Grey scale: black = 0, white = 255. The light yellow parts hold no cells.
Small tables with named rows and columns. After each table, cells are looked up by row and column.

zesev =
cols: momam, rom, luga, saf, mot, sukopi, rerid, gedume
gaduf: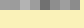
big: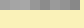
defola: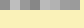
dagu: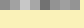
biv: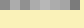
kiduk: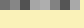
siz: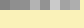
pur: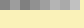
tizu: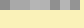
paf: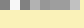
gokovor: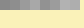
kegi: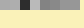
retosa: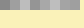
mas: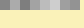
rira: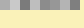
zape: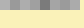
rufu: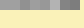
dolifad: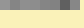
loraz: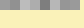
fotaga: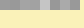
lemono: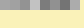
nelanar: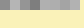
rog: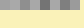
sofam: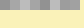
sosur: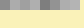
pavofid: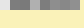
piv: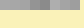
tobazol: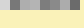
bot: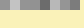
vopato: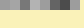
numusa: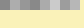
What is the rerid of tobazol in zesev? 172
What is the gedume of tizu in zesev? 148
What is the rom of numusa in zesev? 173
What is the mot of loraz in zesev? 126
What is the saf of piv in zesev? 148
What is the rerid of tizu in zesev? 181
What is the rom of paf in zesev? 247
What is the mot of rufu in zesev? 152
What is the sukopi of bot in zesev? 184
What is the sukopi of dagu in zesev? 147
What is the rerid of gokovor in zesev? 178
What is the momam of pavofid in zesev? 230
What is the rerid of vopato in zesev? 76
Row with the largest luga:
dagu

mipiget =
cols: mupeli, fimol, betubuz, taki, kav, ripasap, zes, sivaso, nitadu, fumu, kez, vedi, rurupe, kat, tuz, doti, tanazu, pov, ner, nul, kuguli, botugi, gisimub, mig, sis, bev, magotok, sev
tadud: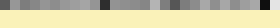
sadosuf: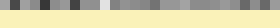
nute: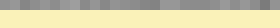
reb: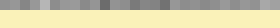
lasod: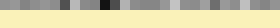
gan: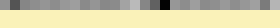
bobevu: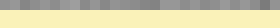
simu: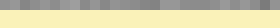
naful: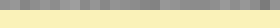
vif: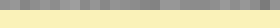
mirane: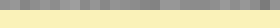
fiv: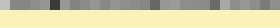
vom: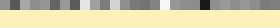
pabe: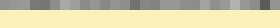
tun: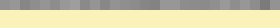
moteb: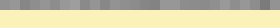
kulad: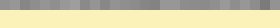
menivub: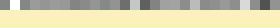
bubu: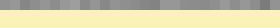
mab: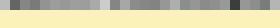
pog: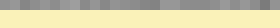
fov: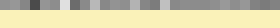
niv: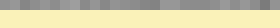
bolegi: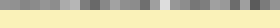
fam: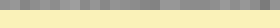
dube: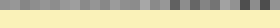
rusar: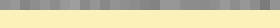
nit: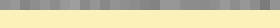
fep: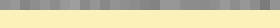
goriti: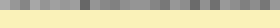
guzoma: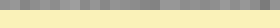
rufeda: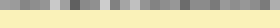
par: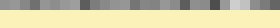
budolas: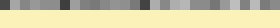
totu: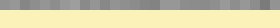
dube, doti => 138
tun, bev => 141
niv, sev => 147
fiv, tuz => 134
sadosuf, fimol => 73
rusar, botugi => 143
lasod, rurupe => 178

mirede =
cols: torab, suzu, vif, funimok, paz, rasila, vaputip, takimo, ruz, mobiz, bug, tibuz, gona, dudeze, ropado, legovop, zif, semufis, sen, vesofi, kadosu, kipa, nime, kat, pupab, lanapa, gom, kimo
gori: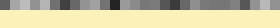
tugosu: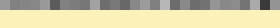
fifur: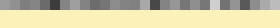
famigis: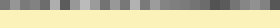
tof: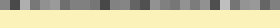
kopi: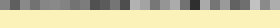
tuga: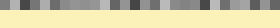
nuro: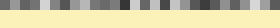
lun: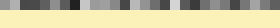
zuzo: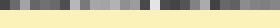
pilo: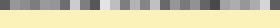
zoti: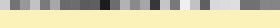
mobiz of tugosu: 162
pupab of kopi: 111
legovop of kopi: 119
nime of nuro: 144
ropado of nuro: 102
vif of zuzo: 163
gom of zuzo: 128
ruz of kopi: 124
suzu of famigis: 150
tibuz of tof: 130

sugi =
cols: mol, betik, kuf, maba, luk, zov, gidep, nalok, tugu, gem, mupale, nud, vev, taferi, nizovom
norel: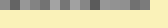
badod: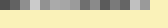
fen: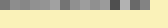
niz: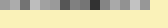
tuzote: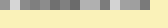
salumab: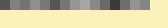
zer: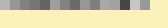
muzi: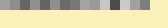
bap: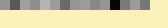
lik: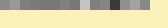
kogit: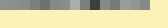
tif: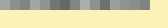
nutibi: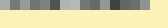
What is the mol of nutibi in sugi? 170
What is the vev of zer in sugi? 71
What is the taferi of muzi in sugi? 161
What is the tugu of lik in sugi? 196
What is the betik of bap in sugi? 89
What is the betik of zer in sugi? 150
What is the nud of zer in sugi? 161
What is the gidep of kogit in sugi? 140
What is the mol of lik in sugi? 138
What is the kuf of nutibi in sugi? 153
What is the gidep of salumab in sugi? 118
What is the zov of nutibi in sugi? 83
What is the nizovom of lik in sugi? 137
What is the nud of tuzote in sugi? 211
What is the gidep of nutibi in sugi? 179
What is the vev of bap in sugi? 122
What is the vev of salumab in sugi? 110
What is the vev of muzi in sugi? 202

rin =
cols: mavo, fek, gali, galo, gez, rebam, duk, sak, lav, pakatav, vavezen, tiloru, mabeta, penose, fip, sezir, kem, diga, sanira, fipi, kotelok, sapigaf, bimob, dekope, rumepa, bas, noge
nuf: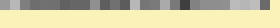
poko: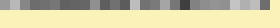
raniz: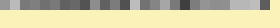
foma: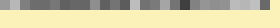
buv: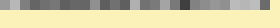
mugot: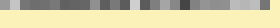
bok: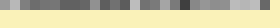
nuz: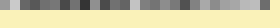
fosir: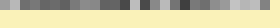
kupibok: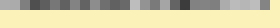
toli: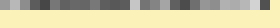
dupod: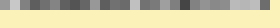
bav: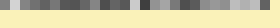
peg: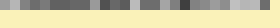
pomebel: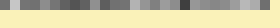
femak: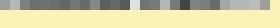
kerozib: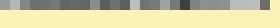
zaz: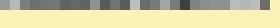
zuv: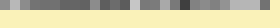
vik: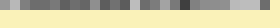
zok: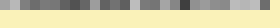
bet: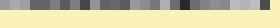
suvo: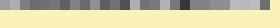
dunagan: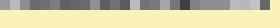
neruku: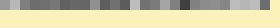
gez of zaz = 115
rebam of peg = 97
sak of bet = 125
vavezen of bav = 78
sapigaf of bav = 152
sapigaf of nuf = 142
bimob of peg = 142
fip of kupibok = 147
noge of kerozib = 109
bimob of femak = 167
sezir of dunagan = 122
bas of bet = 189
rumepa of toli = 183
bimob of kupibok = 172
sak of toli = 104
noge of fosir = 130
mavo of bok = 154
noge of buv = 107
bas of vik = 189
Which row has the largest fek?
bav

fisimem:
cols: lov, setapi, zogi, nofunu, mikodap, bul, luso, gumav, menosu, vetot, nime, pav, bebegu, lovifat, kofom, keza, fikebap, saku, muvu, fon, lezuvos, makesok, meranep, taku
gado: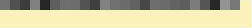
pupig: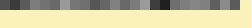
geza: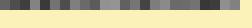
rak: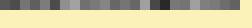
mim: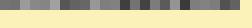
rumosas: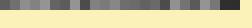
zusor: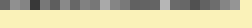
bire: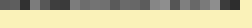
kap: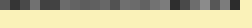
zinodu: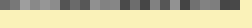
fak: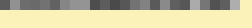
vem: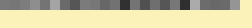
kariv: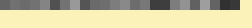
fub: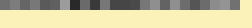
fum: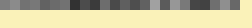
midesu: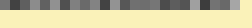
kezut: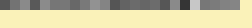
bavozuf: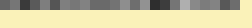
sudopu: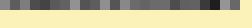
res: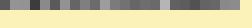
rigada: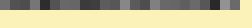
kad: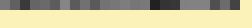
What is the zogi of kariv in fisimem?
108
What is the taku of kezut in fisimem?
133
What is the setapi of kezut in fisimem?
115
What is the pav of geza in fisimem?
148
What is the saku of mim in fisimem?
148
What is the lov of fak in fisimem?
92
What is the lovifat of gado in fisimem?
98
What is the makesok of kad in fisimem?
80
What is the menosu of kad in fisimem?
113
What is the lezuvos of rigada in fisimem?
87
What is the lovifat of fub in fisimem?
74

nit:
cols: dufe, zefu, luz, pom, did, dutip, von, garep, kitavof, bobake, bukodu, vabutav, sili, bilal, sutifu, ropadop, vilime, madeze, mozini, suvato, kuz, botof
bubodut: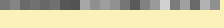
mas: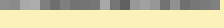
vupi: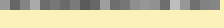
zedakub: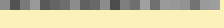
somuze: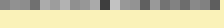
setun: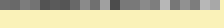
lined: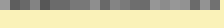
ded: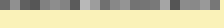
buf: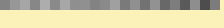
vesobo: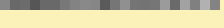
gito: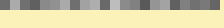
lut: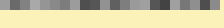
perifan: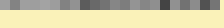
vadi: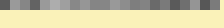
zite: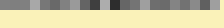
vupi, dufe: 152
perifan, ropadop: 143
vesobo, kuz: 177
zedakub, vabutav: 77
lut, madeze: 160
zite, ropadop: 110
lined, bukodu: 105
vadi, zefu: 154
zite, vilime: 107
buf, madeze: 125
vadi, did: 154
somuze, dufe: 133
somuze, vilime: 115
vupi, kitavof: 90

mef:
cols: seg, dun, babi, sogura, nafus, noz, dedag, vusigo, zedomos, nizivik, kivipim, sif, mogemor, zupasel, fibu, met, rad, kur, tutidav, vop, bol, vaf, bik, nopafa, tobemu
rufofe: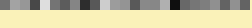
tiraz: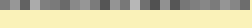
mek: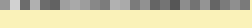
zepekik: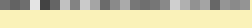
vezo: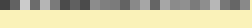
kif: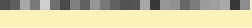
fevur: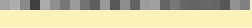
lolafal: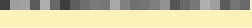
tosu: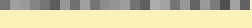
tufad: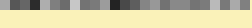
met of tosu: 172
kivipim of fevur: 152
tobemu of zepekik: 148
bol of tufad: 123
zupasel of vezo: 137
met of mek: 101
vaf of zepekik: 103
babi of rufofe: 151
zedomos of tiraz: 150
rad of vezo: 166
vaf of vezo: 183
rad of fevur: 102
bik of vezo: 119
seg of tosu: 116
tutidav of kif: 103
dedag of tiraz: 106
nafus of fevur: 170
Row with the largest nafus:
rufofe

